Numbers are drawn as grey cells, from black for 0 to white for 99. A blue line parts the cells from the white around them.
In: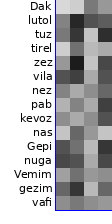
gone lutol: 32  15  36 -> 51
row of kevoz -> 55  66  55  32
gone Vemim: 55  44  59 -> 62
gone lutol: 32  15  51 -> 36
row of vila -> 32  25  66  32
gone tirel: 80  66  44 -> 72
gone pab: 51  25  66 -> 69

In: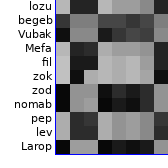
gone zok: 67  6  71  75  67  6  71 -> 64
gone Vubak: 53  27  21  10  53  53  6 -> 24

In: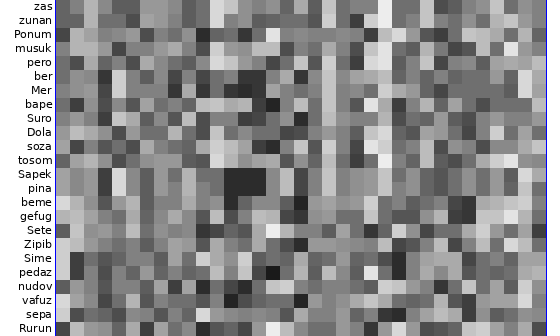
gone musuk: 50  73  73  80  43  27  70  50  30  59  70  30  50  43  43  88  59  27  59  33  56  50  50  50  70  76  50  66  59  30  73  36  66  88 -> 47
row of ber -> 43  56  53  21  80  50  36  53  27  50  27  43  50  21  21  50  66  21  53  76  53  63  66  73  39  50  39  50  39  43  43  59  39  84  66

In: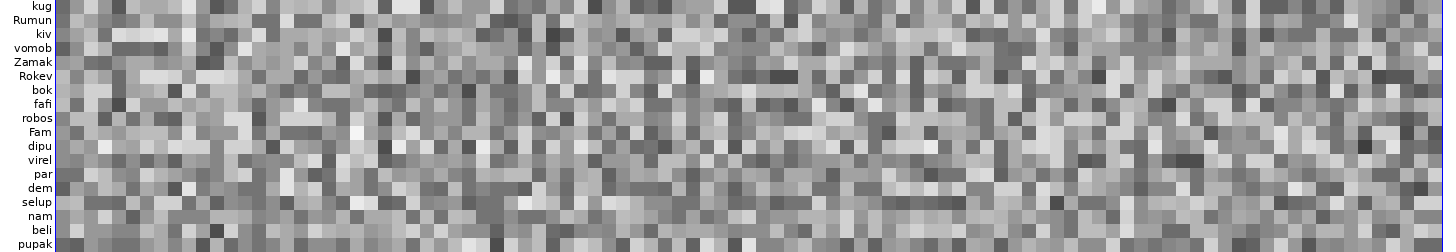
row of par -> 45  45  81  73  55  52  81  70  63  55  45  52  73  81  45  55  88  59  38  45  81  63  45  73  59  63  55  66  52  45  70  66  73  73  42  63  45  66  70  38  55  66  63  73  55  38  55  66  52  66  63  45  66  66  59  38  63  63  59  81  63  52  34  45  45  81  85  38  59  66  45  59  42  81  66  70  55  45  63  73  63  45  63  55  45  52  73  66  55  45  55  63  73  63  42  42  70  52  81
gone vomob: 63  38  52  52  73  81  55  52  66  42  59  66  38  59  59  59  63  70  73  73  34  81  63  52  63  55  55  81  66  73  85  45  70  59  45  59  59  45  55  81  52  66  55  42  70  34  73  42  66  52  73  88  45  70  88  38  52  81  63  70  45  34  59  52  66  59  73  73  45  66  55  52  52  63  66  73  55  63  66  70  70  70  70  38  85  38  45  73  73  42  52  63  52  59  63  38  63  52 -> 77
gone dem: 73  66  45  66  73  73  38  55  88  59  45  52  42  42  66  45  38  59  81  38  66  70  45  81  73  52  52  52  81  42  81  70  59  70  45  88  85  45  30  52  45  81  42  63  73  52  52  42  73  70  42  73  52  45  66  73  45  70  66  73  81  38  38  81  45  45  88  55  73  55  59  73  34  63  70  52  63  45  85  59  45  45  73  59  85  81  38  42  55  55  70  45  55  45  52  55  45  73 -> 49

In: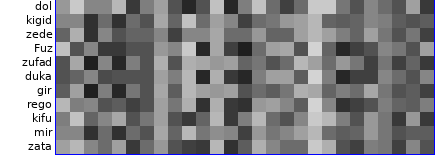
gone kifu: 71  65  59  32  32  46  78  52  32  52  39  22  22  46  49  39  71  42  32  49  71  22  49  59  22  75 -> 62
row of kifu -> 49  75  39  52  65  32  46  62  32  22  39  71  22  49  71  42  32  52  78  71  49  32  59  46  22  59  22
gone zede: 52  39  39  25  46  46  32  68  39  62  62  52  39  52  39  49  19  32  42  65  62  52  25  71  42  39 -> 59
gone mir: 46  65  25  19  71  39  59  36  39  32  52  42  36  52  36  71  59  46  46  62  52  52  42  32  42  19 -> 55
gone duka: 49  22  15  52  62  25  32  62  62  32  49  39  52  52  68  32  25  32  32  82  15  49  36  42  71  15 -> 29
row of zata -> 62  71  52  42  62  22  42  59  32  25  22  71  19  36  68  52  42  42  78  68  32  25  49  46  25  52  32

